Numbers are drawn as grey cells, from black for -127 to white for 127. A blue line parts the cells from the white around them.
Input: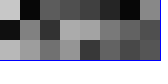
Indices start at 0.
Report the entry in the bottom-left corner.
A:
56
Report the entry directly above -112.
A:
71
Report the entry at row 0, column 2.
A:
-35
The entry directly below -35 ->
-77
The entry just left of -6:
35
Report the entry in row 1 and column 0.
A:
-112
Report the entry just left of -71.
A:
21

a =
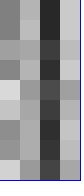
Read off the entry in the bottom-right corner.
39
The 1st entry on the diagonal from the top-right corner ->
74
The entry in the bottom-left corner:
82
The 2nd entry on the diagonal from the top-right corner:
-87
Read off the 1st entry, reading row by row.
0
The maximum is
89
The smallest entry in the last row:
-59
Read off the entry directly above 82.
20
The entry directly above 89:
6
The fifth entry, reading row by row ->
0
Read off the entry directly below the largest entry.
68

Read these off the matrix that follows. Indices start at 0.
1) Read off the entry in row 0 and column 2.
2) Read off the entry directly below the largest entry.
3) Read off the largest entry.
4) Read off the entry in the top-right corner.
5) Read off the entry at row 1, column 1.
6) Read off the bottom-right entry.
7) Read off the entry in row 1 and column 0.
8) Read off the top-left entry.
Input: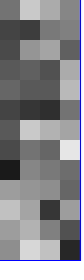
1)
43
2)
-18
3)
102
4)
6
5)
-66
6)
-88
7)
-59
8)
-12

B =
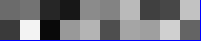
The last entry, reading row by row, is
-27
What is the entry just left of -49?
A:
52
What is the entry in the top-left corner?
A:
-20
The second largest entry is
80
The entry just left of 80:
31
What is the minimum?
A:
-118

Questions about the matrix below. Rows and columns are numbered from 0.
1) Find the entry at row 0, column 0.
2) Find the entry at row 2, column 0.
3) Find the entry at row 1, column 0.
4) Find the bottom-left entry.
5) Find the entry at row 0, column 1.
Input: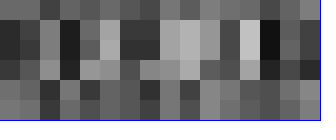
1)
-22
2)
-84
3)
-84
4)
-9
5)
-22
